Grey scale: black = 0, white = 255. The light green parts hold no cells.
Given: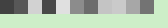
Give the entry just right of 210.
72
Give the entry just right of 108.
196

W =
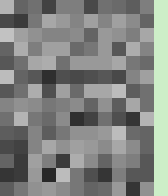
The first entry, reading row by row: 180
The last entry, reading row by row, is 145
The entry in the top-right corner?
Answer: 126
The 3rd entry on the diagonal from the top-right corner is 145
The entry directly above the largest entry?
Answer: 73
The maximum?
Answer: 194
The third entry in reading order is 112
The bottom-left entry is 93
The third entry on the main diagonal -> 145
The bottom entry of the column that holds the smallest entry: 153
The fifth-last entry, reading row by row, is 100
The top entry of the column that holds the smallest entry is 66
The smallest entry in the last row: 53
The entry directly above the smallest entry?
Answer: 126
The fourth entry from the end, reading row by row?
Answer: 106
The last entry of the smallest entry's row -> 87
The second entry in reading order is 100
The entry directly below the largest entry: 100
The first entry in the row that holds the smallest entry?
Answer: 53
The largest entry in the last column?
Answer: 180
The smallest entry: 40
